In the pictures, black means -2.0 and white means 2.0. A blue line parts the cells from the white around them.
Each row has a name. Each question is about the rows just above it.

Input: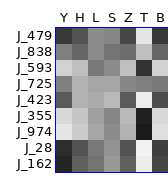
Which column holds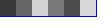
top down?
B
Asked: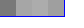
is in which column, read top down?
L
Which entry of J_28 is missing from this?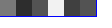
[0.3]
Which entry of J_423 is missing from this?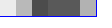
[0.7]

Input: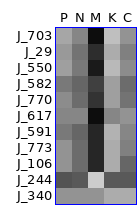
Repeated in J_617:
[0.1]
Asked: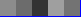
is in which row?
J_770
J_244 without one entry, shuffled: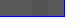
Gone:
[1.2]
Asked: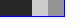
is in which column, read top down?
M
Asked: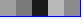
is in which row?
J_550
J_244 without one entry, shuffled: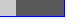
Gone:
[-0.7]

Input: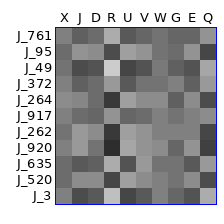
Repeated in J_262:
[0.0]
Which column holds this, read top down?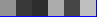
R
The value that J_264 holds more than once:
[0.2]
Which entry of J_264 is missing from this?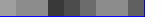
[0.1]
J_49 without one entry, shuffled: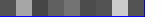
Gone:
[-0.1]

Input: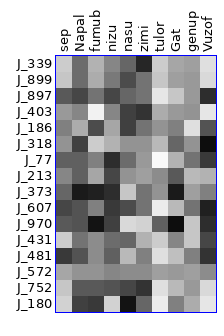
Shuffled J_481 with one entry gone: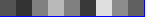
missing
[1.0]
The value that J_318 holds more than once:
[0.3]
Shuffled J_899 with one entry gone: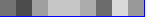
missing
[-0.1]
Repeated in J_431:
[1.2]

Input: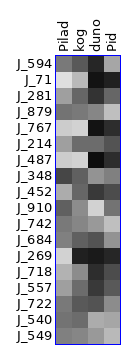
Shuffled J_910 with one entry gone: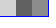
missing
[-0.2]
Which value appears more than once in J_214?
[-0.3]

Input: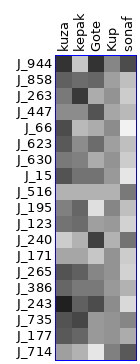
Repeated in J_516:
[0.8]
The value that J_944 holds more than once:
[-1.2]
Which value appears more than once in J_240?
[0.8]

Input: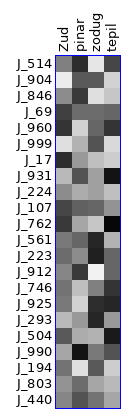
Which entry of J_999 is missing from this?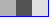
[1.4]
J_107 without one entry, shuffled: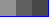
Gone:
[-0.4]
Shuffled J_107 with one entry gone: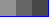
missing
[-0.5]

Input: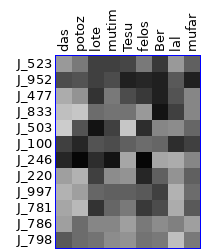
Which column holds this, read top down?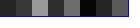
felos
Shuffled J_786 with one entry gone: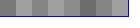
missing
[0.0]
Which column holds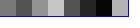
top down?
potoz
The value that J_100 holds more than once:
[-1.0]
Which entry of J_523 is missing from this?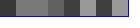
[-0.9]
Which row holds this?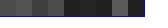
J_952

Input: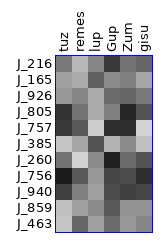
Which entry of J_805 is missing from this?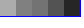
[-1.2]
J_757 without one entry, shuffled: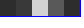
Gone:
[1.2]
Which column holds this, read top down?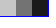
tuz
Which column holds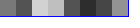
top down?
gisu
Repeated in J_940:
[-1.0]
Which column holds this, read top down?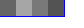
gisu

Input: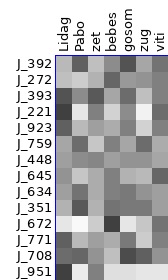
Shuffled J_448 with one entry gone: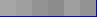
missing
[0.1]
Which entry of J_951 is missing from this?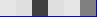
[1.7]
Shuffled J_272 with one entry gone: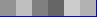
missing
[0.4]
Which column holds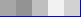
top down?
zug

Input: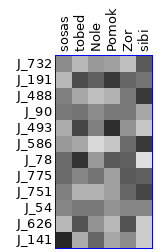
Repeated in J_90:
[-0.1]
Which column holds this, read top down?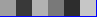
Pomok
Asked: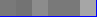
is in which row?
J_90

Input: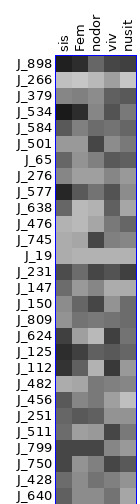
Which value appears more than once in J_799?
[-0.9]
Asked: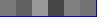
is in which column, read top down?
nodor
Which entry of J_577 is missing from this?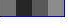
[-0.7]
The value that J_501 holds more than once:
[0.4]
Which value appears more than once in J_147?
[0.7]
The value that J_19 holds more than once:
[0.8]
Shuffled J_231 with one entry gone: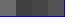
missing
[-0.8]

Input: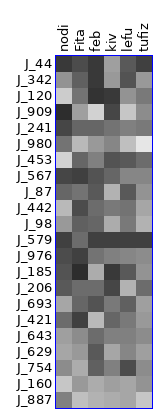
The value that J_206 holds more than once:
[-0.3]
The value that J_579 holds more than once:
[-1.0]
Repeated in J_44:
[-1.1]
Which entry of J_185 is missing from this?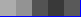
[-1.3]
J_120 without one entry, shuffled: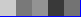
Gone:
[-1.2]

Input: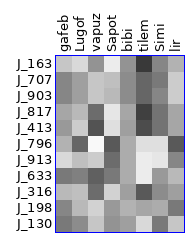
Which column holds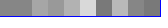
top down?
gafeb
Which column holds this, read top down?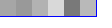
gafeb
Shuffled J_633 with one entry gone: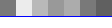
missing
[0.0]
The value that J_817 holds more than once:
[0.6]

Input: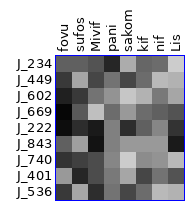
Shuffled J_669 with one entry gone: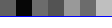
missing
[-0.6]
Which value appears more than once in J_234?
[-0.5]
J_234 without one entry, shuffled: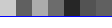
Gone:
[-0.4]
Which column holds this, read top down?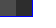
Mivif
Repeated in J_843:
[0.4]
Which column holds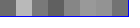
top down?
nif
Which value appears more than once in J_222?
[-1.3]

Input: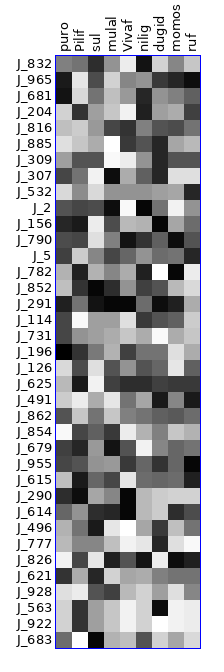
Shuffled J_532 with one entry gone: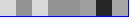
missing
[0.2]
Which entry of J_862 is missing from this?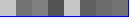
[-0.6]
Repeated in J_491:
[-1.6]
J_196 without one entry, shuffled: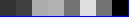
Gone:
[-0.1]
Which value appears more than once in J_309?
[-0.7]

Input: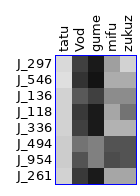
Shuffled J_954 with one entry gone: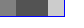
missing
[-0.8]
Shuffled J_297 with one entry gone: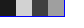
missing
[1.4]
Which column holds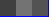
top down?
Vod

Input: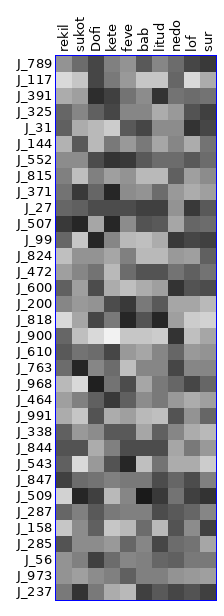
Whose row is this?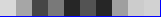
J_818
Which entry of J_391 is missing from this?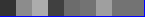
[-1.3]
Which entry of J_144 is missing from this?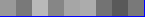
[0.8]
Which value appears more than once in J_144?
[-0.1]
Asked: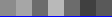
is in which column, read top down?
litud
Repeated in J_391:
[-0.2]

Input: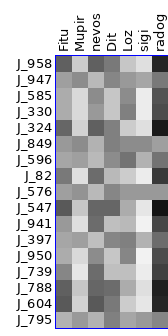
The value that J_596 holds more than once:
[-0.2]
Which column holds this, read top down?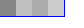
Loz
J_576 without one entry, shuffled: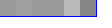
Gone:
[0.3]
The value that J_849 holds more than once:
[0.2]
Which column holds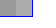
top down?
Loz

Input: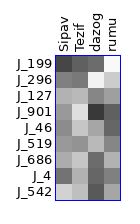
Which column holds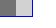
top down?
Sipav
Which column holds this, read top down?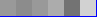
Sipav
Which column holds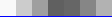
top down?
rumu
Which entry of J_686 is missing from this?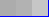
[-0.3]
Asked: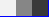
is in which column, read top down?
dazog
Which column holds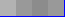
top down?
Sipav
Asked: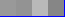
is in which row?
J_519

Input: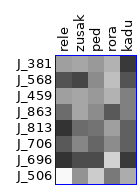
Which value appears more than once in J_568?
[-0.7]
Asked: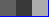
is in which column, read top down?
kadu
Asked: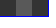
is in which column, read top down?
rele

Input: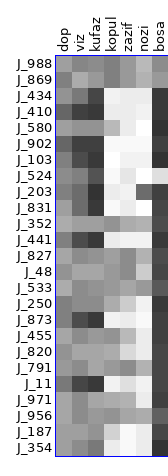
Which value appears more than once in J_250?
[0.2]
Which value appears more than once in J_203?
[-0.3]
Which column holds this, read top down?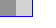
kopul
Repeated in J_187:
[0.5]
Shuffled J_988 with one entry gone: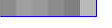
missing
[0.1]
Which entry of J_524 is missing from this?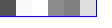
[1.6]

